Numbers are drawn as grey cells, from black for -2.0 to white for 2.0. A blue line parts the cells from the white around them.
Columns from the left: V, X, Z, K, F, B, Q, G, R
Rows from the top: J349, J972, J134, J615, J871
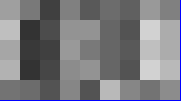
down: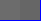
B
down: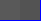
Q
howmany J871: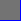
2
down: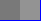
F
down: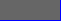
B

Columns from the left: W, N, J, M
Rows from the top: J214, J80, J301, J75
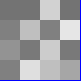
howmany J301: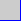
1
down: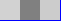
J
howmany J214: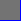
3
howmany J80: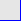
1
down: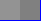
W
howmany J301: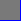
2

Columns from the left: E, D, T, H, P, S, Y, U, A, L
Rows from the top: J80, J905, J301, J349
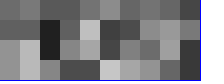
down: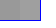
A
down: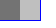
P
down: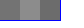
U
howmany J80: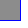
1
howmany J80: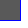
2
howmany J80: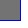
2

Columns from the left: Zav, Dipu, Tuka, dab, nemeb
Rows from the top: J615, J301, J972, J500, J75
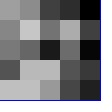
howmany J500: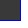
1
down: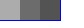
dab
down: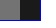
Tuka
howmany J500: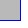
2
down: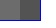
dab

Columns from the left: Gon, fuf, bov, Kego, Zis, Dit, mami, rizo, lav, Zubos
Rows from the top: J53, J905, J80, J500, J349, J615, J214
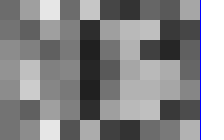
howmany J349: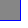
2
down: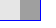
bov
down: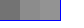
Gon
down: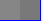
Kego

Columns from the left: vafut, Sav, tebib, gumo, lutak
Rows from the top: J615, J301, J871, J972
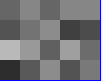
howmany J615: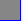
3
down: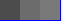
lutak

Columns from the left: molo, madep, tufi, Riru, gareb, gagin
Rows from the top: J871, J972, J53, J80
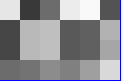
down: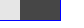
molo
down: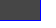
molo
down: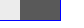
Riru
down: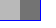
madep
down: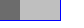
tufi

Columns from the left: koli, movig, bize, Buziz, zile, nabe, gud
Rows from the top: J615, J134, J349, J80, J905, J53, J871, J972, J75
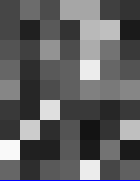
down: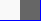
koli
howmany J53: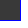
4

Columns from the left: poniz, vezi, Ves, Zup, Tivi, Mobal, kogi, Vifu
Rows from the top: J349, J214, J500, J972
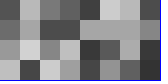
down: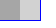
vezi
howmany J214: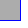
0
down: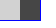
vezi

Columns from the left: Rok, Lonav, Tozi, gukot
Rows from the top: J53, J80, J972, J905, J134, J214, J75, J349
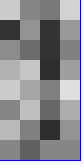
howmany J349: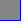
3
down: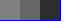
Tozi
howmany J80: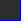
0
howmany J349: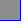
0

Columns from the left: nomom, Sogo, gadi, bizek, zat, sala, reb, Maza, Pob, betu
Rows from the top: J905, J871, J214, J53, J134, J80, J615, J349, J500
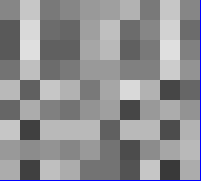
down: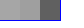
sala
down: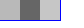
nomom
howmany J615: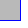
5
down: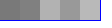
Maza
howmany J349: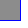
2

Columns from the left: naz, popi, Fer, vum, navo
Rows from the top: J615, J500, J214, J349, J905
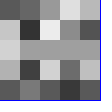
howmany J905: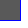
3
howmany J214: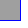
4
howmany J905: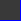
1
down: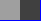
popi

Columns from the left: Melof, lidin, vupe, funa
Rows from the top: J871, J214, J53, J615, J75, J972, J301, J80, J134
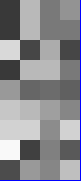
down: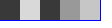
Melof
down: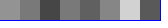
funa
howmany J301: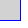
3
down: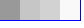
Melof
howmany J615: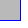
2

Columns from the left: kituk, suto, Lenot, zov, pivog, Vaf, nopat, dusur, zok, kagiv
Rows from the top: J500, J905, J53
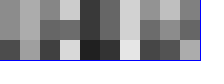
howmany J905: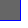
3
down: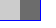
zov

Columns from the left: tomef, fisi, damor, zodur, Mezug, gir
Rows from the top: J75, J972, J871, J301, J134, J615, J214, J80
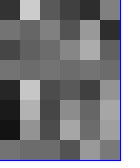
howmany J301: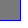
0
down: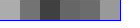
Mezug
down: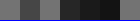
tomef

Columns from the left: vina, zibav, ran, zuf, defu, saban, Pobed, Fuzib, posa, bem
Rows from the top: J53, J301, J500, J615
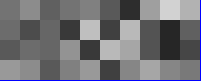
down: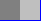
defu
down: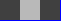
saban

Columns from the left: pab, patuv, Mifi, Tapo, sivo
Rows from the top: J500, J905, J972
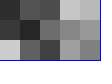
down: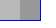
sivo

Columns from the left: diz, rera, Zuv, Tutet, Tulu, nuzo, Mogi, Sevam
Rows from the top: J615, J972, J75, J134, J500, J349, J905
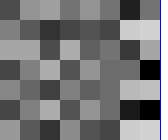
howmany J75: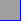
0
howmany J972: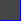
2
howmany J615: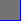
3

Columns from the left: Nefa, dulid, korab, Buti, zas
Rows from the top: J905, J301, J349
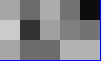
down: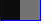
zas
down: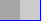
Nefa
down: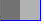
zas
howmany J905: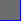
1
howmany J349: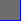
2
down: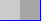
Nefa

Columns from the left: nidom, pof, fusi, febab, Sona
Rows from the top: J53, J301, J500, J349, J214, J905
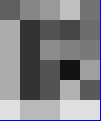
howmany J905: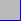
2
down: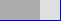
nidom
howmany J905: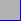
0
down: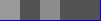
fusi

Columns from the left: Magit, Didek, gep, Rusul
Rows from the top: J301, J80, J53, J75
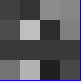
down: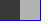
Didek
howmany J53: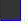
0
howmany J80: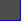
1
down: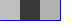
Didek
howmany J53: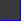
4

